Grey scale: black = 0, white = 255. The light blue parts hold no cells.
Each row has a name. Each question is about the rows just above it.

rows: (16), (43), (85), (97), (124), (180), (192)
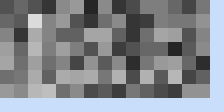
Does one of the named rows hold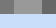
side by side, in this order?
no
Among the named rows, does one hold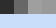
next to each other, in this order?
no
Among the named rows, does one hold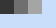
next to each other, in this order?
yes

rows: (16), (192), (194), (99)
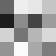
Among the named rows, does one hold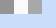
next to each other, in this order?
yes
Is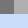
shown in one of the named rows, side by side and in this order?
no
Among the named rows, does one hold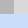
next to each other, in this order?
yes
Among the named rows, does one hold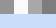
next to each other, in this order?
yes
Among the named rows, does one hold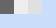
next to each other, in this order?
no
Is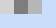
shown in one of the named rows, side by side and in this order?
no

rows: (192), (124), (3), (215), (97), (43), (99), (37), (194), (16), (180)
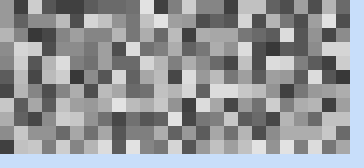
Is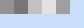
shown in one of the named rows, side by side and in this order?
yes
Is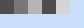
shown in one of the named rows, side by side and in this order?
no
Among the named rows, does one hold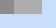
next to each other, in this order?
yes
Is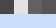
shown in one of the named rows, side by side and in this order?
no
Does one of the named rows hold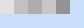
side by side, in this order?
no
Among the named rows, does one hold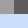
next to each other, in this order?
yes

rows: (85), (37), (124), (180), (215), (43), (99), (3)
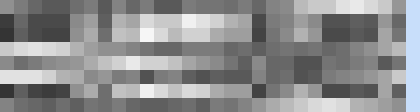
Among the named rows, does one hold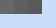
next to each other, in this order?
no
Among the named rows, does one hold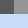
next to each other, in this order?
yes

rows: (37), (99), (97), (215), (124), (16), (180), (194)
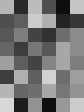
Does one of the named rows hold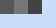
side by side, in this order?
no
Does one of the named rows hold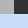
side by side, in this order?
no
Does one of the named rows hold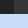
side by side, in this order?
yes
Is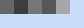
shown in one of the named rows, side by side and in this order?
yes
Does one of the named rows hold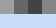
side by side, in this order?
no

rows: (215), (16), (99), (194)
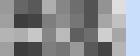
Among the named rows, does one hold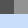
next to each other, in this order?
yes
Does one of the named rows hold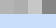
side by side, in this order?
yes
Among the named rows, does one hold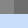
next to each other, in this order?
yes
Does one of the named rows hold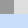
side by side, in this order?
no
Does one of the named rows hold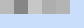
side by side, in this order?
no
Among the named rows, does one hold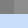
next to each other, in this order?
yes
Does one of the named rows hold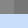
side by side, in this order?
no

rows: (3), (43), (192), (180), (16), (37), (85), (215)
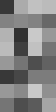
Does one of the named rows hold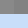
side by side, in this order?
yes
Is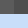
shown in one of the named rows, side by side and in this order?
no
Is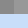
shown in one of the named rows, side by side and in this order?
no
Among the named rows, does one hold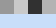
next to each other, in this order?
no
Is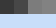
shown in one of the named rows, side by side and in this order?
no
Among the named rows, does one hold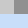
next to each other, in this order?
yes
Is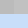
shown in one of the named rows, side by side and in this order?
no

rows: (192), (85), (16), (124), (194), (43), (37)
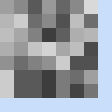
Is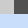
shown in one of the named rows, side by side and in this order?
yes
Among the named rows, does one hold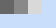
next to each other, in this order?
yes
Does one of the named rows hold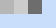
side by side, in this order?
yes
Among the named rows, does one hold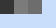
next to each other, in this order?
no
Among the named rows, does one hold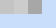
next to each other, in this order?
no
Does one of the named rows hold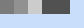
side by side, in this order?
no
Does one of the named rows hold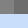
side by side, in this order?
no

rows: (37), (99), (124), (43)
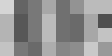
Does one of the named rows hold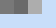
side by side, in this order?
yes
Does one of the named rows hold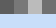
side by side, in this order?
no
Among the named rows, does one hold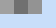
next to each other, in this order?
no
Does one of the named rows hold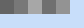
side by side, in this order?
yes
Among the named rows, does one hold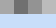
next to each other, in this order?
yes

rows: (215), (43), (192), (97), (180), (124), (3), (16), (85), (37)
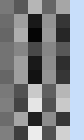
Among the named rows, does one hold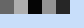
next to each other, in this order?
no
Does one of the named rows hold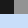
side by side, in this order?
yes
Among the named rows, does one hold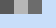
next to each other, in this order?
no
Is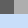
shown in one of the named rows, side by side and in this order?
no
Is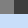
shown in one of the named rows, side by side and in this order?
yes

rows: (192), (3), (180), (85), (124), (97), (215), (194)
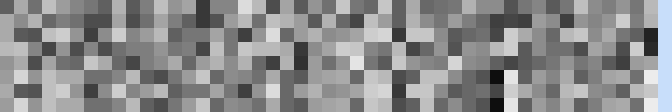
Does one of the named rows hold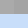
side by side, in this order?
no
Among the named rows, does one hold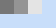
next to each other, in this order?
no
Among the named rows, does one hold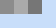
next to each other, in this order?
yes
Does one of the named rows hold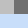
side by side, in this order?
no
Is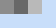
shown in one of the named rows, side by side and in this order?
yes
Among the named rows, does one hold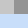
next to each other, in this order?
yes

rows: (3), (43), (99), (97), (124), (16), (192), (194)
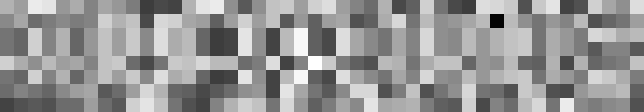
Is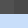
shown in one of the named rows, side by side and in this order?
yes
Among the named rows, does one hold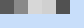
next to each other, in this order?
no

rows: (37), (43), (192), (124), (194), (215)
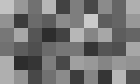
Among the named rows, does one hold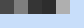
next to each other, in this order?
no
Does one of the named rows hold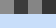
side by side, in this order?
yes
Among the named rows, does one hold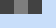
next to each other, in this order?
no
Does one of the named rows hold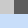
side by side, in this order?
yes
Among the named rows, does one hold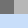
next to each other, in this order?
yes
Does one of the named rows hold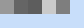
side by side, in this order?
no
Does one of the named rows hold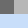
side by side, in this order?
no

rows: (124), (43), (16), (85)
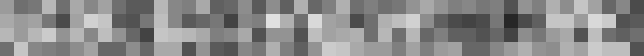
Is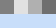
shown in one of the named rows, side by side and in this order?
yes
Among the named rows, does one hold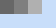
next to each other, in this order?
yes
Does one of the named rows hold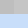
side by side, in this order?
no
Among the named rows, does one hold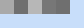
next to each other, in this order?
no
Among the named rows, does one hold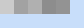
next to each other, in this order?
no

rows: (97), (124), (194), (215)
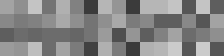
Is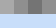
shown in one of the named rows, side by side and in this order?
yes
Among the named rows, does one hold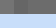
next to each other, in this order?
no

